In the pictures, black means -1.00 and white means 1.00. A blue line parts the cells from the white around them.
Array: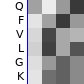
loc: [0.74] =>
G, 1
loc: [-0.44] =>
V, 2
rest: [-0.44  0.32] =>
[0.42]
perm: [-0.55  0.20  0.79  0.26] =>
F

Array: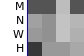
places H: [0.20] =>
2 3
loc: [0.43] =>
N, 4
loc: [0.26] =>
N, 1
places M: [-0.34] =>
1 2 4
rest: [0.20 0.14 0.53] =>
[0.38]

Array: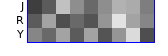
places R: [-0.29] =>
1
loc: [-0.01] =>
J, 9
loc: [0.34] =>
J, 8
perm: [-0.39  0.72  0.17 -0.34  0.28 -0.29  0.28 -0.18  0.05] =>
Y

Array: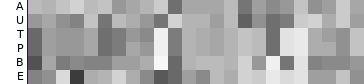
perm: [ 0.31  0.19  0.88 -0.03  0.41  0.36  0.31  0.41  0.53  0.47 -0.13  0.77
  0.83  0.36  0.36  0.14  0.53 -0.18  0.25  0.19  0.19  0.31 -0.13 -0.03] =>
P
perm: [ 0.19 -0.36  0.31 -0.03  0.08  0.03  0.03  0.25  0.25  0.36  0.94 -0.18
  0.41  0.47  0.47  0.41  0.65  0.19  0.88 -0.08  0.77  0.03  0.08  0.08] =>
B
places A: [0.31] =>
8 12 13 14 24
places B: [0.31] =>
2
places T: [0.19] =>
3 4 8

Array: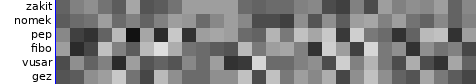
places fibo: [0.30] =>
17
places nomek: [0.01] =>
6 8 24 30
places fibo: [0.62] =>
20
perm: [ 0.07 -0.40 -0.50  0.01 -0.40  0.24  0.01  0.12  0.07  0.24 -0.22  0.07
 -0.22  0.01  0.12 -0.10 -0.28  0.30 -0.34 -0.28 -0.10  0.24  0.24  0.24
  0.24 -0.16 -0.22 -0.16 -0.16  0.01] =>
zakit
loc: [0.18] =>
nomek, 10
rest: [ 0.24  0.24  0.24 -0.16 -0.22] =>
[-0.16 -0.16  0.01  0.07 -0.40 -0.50  0.01 -0.40  0.24  0.01  0.12  0.07
  0.24 -0.22  0.07]
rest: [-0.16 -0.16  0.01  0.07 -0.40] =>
[-0.50  0.01 -0.40  0.24  0.01  0.12  0.07  0.24 -0.22  0.07]

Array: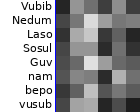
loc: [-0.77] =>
vusub, 6
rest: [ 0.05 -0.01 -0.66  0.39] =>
[-0.12]
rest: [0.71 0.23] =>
[-0.07 -0.01]

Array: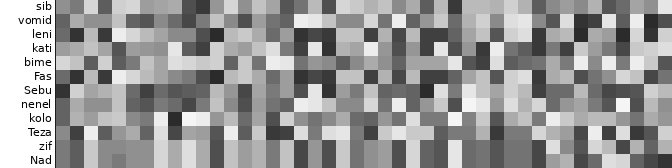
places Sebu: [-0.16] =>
6 8 25 36 37 39
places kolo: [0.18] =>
12 24 41 44
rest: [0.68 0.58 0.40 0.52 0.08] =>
[ 0.34 -0.27  0.46 -0.55  0.46  0.46  0.40  0.63  0.40 -0.27  0.08  0.23
  0.08  0.40 -0.33 -0.16  0.29  0.13  0.80]
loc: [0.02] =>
kolo, 30

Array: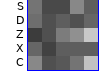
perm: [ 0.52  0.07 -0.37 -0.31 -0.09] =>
C
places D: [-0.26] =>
3
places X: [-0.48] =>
2
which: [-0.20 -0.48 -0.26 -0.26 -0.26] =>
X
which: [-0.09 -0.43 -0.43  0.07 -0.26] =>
S
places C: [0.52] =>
5
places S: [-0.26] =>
5

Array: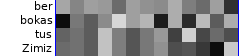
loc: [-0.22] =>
tus, 1
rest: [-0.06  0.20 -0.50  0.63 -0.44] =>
[-0.16 -0.39]
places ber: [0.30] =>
1
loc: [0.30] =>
ber, 1

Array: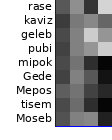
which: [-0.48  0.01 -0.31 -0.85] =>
Gede
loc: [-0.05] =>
kaviz, 2
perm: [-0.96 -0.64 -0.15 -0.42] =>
tisem

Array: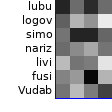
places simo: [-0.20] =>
4
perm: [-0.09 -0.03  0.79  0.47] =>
livi
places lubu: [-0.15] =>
2 4
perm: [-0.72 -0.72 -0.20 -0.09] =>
simo
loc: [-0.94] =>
fusi, 3
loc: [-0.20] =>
simo, 4

